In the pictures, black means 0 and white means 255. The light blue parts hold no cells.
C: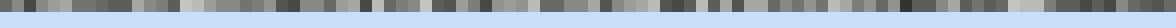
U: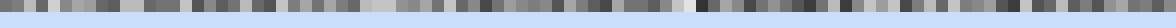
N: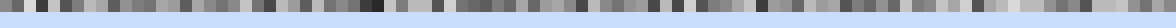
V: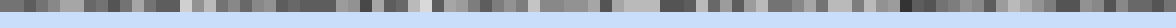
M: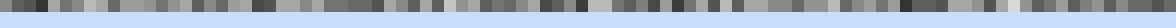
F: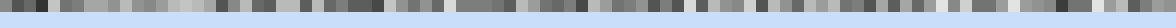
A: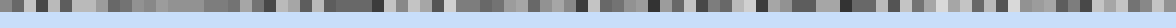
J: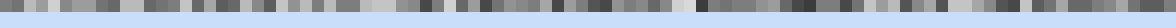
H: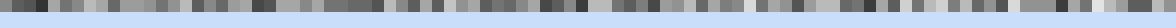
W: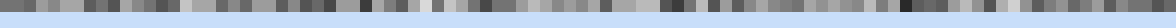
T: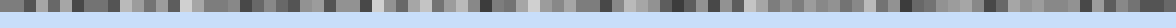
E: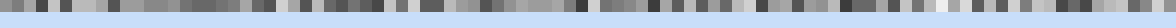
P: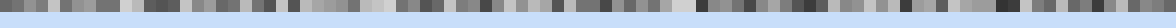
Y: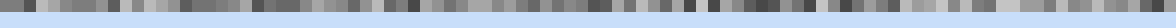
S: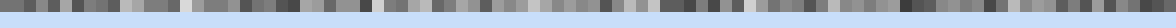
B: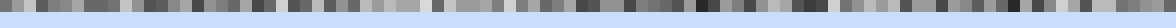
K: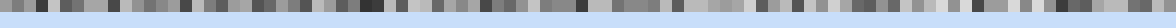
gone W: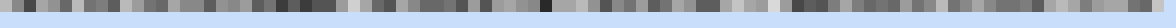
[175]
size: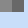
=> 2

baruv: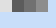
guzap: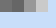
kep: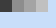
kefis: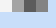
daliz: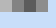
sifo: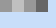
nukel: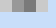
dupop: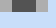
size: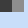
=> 2
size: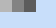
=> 3

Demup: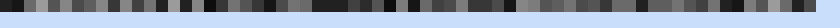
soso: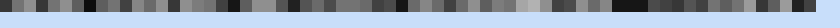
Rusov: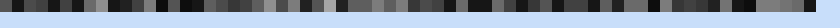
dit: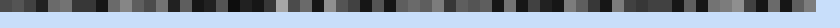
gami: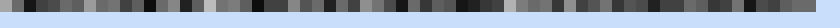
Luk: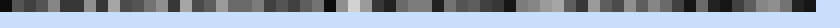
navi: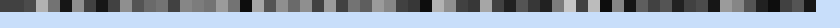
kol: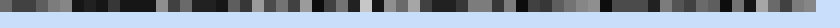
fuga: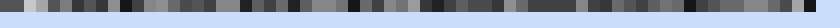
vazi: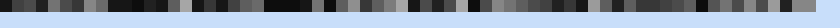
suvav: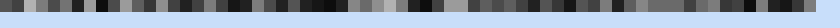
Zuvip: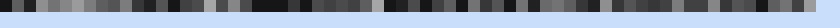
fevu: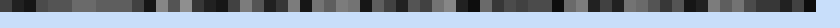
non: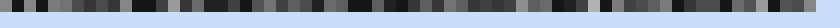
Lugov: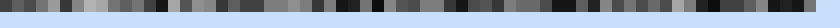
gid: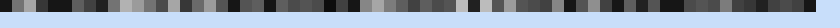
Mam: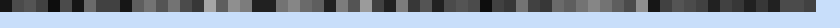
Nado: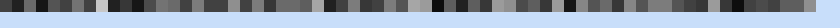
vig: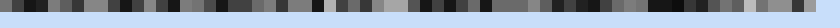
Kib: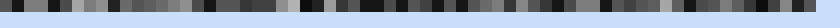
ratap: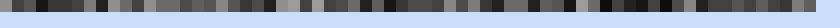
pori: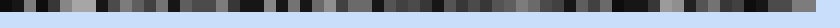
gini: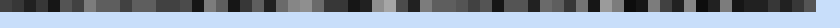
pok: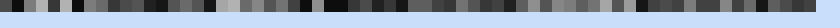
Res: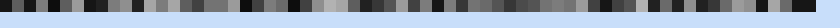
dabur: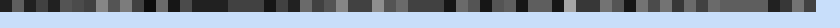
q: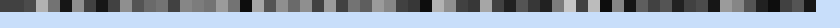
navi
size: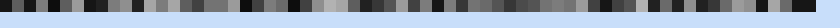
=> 68
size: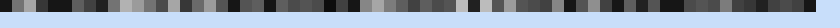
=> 68
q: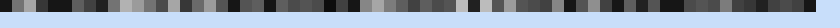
gid
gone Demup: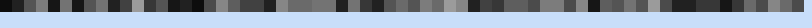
[44]

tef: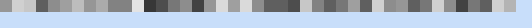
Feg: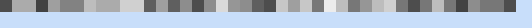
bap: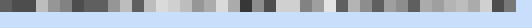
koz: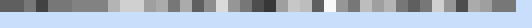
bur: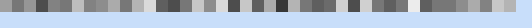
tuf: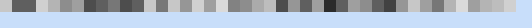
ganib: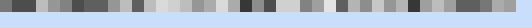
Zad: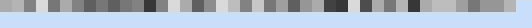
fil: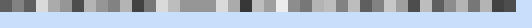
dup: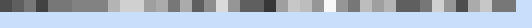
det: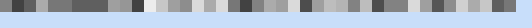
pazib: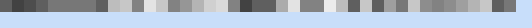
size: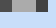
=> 4
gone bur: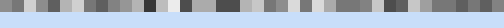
[107]
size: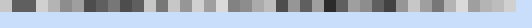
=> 43
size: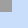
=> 1
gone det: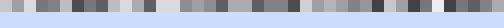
[86]

